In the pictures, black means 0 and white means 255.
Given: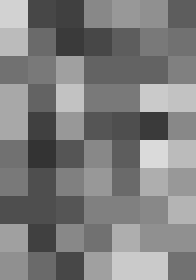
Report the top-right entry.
93
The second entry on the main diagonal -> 106
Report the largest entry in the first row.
210
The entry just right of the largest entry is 187
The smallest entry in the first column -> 78
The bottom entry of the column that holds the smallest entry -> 106
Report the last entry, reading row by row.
113
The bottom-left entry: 144
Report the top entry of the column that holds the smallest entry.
71
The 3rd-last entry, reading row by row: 202
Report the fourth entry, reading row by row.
136
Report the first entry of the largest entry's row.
113
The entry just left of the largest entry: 93
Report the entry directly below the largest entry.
174
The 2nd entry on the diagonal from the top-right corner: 121
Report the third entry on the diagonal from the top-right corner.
99
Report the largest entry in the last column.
194
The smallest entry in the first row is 64
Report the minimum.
51
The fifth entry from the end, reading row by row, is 71

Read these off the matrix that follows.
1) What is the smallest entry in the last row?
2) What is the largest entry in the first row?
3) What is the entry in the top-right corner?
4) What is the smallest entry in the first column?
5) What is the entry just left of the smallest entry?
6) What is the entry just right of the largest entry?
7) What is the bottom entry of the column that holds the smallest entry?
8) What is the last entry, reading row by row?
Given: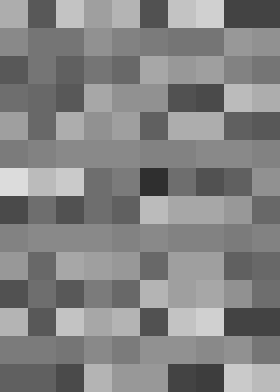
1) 61
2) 208
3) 67
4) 74
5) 123
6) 187
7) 152
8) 187

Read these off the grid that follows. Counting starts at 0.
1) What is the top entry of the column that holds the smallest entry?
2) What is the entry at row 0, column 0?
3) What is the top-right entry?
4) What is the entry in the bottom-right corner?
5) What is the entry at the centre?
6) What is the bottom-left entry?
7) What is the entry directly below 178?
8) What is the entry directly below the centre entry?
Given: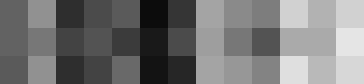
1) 12
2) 98
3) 209
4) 215
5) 75
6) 90
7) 170
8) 38

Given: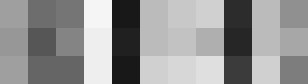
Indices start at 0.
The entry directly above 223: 175
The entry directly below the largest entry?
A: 238
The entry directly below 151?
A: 159
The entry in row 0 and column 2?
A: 117
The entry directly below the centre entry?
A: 208
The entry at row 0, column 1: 109
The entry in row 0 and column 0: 159
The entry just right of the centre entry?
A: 194
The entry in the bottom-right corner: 125
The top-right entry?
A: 144

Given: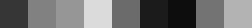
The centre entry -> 107
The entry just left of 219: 150

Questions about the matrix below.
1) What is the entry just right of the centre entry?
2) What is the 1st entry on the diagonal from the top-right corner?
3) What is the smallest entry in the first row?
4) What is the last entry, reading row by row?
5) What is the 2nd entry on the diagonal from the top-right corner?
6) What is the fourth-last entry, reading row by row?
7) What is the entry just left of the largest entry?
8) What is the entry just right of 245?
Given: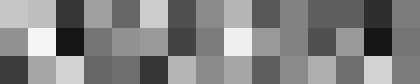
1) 239
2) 124
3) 46
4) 124
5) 21
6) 174
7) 146
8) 21

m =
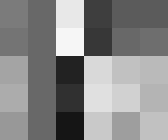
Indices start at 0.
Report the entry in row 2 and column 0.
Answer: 164
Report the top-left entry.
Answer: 123
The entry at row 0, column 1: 104
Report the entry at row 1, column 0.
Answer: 116
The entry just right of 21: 201
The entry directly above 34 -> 246
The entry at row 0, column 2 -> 232

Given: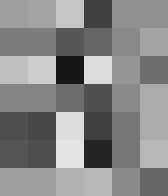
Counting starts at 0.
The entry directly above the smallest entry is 87
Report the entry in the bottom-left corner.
157
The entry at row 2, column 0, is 191
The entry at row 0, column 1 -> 163
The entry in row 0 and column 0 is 157
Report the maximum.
227
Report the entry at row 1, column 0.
125
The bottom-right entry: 102
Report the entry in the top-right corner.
144
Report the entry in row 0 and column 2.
197
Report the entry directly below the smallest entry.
110
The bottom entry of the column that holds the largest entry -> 177
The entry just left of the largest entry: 79
